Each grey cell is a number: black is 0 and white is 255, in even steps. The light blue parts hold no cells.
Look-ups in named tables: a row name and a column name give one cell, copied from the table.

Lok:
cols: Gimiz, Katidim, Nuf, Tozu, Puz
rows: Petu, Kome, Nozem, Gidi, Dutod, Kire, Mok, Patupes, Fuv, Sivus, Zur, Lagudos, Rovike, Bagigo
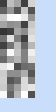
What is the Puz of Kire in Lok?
226
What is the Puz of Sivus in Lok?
114
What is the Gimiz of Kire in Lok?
115
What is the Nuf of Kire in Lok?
127
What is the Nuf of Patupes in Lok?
195
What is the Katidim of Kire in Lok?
226
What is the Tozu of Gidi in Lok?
66
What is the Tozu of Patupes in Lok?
129
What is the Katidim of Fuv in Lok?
159
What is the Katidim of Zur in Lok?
142
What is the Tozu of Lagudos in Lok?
218
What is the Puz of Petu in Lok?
211

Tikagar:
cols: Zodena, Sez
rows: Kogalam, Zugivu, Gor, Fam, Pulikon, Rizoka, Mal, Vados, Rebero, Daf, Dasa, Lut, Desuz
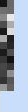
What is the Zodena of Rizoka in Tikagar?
172
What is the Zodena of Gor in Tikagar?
137
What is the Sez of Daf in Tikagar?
55
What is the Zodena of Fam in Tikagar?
77
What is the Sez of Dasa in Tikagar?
141
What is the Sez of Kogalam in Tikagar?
104
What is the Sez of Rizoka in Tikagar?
31
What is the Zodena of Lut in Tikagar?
50
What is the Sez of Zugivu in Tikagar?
107
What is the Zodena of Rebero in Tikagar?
54

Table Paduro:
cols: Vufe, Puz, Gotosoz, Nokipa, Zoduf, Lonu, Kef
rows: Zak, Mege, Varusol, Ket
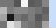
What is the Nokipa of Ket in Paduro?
125
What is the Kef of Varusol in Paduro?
107
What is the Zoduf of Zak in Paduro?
91
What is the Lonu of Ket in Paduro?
102
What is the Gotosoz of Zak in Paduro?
85
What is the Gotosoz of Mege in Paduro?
137
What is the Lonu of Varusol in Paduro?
88
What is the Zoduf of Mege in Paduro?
125
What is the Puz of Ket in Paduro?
226
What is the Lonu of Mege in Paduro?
114
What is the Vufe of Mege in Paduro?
183
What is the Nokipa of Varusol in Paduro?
104
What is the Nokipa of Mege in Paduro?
136
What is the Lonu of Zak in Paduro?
98
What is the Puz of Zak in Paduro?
117
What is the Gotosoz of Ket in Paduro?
196
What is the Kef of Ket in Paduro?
162
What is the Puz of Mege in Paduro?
124

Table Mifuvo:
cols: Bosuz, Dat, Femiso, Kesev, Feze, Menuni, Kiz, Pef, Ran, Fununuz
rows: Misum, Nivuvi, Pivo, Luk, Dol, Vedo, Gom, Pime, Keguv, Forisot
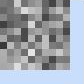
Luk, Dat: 93
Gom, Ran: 117
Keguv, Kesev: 196
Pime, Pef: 169
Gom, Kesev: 174
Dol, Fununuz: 72
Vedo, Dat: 98
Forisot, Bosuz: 167
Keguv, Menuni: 147

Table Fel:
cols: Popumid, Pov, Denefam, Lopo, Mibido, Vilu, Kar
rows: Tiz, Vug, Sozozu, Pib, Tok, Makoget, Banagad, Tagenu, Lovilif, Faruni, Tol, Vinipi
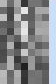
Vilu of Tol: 117
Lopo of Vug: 229
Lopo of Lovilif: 105
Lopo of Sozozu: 100
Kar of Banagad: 110
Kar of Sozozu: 111
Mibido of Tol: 113
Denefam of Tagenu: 95
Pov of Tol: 104
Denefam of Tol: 174
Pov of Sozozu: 69
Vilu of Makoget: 140
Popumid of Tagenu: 74
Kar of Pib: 164
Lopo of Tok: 229
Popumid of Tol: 186

